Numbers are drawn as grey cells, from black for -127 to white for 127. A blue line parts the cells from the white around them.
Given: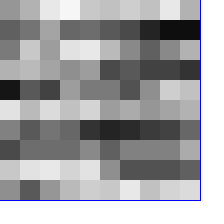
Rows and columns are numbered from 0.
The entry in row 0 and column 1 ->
50
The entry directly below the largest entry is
-24
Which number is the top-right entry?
50
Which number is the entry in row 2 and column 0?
-5
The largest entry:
118
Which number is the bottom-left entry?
15
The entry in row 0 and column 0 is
22
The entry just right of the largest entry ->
72
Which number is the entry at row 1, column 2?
36
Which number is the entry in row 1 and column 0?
-31
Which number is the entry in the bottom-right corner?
91
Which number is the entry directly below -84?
1

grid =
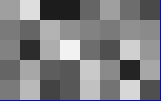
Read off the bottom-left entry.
-5
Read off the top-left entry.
31
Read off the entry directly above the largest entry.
16
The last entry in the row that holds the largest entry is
23
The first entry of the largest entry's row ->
2
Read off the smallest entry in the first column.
-26
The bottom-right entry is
-48
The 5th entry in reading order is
-26
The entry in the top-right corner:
-54
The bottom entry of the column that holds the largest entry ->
-40
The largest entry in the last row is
87
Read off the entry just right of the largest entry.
-18

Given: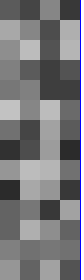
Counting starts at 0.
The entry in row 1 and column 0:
40
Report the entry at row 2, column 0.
14
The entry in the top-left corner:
-36
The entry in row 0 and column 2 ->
6
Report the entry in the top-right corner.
-71
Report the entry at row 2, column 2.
-44
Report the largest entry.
66
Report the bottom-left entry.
22
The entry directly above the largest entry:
-8
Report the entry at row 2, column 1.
60
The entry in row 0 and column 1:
-58
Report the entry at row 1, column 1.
6
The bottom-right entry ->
-44

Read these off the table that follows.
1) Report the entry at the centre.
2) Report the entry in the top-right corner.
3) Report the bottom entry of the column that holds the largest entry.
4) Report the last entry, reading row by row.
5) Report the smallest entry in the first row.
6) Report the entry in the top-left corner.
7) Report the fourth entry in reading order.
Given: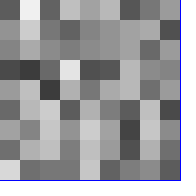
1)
-8
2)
27
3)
-16
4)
-35
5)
-41
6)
-35
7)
63

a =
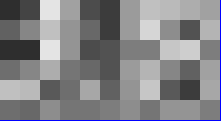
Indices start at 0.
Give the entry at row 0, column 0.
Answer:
-81
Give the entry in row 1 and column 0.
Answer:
-30
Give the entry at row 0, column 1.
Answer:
-59
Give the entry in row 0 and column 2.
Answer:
100
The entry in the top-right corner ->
33
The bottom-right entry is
-2
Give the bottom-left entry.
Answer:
-17
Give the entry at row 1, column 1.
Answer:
6

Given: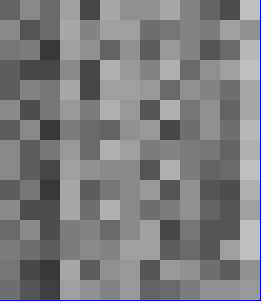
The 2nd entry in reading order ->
9
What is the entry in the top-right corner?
63
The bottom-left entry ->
-16
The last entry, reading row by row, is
24
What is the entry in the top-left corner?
-28
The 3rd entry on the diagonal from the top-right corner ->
-42
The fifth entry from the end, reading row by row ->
-22
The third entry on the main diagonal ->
-71
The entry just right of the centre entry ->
-3
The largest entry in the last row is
31
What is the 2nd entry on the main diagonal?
-42
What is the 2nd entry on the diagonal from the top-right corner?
31
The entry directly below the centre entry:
9
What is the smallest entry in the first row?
-56
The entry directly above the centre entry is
16
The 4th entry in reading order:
31
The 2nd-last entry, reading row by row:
16

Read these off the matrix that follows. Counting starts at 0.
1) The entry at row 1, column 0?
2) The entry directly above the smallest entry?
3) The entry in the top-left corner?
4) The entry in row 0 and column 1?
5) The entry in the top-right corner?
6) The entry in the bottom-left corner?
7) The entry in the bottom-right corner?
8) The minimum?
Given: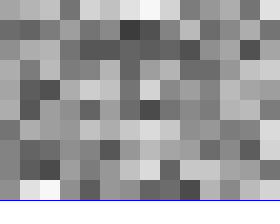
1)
-19
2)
97
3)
37
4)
52
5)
97
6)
15
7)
83
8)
-67
